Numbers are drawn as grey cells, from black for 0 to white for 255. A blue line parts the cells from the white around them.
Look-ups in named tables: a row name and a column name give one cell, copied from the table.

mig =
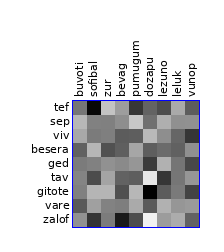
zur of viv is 127
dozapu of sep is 112
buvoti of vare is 89
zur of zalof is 124
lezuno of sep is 175
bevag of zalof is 26
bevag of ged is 138
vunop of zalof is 98
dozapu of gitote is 1
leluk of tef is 170
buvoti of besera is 97
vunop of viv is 54
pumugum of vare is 170
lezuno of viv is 142
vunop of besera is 144
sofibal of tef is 8
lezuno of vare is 177
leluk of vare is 150
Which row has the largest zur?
tef

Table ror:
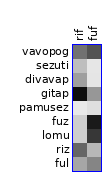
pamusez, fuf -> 223
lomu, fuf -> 55
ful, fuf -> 133
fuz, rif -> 206
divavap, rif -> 159
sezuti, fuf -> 230
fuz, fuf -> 26
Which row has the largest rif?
pamusez

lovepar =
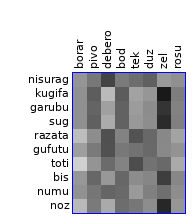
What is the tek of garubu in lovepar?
156
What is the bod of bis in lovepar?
103
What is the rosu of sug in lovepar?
128
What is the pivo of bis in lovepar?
103
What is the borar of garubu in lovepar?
144
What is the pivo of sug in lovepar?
96
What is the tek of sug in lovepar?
152
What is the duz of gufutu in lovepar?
105
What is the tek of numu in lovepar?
154
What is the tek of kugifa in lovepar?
162
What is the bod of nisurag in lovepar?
123
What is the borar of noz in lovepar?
185

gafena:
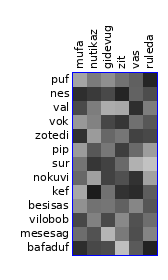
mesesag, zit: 122
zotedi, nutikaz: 155
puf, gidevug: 143
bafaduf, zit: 191
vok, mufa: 152
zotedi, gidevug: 103
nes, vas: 98
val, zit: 168
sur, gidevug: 66
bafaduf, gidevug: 77
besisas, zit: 97
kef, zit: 50
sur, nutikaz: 54
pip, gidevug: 119
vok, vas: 112
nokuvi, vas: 50
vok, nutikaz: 130
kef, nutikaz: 28
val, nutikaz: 125
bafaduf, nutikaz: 72

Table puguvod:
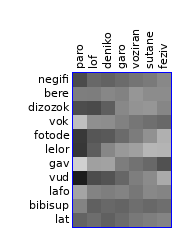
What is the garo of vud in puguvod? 102
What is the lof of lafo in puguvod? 131
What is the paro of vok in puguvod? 191
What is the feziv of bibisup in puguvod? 110
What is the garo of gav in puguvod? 125
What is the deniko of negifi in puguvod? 98
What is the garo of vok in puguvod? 129
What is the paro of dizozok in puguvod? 77
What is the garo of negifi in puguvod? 107
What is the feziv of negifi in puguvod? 136
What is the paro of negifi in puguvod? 75
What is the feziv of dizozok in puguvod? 134
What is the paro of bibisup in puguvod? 131
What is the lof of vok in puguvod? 143
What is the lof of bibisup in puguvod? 96
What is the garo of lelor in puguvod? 153
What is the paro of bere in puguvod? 126

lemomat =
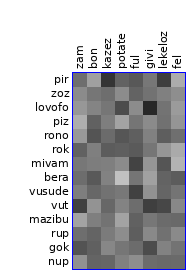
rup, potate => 141
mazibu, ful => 97
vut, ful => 109
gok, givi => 76
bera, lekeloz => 99
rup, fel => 138
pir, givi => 119
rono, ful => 95
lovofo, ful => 140
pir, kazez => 52
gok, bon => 96
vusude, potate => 120
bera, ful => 117
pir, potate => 98
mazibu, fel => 105
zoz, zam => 139
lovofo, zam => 151

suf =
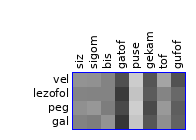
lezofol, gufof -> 104
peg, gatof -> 73
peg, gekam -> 74
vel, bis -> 131
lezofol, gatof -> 58
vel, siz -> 147
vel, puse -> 204
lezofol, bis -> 131
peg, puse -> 206
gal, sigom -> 125
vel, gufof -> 82
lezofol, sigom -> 131
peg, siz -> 144
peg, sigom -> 151
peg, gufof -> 94
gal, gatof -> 54
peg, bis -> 125
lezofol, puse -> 195
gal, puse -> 198

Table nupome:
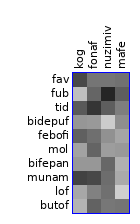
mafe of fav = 113
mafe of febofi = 165
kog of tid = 89
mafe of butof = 116
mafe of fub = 94
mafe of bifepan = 177
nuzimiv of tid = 94
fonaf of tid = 53
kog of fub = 191
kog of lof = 167
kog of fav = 72
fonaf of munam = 72
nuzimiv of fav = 117
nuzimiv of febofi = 145
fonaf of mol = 100
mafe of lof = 206
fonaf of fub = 101
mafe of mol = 153
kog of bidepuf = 150
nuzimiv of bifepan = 103

